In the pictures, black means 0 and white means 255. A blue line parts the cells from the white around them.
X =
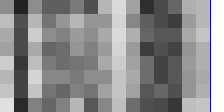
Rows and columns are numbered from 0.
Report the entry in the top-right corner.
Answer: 182
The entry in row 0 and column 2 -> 141
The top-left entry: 141
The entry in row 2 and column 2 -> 204
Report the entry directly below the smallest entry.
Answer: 80
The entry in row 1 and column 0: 190
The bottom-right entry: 196
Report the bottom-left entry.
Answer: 224
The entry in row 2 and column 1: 74
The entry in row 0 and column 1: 34
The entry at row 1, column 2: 182
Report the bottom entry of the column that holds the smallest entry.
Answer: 41

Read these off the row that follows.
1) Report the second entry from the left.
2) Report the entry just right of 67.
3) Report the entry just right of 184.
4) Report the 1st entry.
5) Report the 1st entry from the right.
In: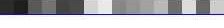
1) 30
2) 74
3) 109
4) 44
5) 204

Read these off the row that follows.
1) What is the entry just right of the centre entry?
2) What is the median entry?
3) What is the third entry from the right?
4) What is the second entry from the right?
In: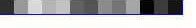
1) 139
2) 117
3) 5
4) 60

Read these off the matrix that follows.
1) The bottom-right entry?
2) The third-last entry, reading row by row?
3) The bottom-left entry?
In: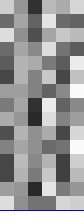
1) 206
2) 115
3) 221

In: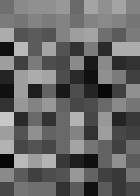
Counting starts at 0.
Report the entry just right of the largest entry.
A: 42
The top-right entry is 131
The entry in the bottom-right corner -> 71
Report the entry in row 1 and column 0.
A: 123
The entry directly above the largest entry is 50
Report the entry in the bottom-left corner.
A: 71
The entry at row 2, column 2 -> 91
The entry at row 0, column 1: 138
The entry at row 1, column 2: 131
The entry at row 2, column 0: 172
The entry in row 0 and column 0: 111
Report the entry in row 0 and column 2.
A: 144
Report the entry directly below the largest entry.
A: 158

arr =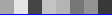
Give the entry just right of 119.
147
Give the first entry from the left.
166
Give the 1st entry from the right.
56

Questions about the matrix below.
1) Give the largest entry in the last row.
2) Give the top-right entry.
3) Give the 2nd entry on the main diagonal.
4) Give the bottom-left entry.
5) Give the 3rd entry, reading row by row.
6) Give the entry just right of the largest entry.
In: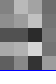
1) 156
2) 109
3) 156
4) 95
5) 163
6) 116

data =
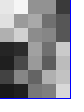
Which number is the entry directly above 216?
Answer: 194
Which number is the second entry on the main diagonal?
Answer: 154
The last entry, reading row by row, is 216
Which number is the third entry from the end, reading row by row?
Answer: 120
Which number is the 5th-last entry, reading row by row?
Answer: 25
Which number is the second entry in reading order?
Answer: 246
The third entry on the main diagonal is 140
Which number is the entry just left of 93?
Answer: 154
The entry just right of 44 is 161
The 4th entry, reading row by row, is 146

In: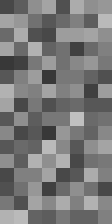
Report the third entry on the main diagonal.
80
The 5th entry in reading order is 80
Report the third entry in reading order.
143
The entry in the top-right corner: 151
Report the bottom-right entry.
128
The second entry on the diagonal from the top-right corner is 93
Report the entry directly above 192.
106
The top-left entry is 72
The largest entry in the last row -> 186
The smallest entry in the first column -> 56
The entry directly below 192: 120
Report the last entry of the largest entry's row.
113
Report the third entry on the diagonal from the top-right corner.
157
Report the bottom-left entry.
178
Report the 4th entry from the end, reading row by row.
120
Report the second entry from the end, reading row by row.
99
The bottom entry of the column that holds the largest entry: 99
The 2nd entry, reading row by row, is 93
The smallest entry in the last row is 93
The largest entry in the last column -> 186
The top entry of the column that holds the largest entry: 172
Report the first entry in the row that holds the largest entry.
87

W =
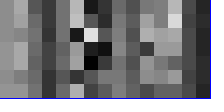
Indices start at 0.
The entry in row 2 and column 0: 141
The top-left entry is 141
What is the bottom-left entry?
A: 148
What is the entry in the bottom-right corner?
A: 37
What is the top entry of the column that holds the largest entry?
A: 24
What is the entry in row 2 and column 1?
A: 134
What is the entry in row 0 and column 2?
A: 86
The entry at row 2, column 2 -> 114
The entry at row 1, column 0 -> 141
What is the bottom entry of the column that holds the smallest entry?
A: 66
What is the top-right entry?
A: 37
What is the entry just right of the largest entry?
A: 86
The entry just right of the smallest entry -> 58
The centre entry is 16
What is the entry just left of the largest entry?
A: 24
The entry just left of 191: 114
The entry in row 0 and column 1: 168
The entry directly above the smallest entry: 30

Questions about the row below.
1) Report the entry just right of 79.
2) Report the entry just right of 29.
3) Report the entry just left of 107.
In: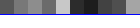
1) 165
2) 66
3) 141

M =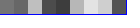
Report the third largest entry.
191
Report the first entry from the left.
116
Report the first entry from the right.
83
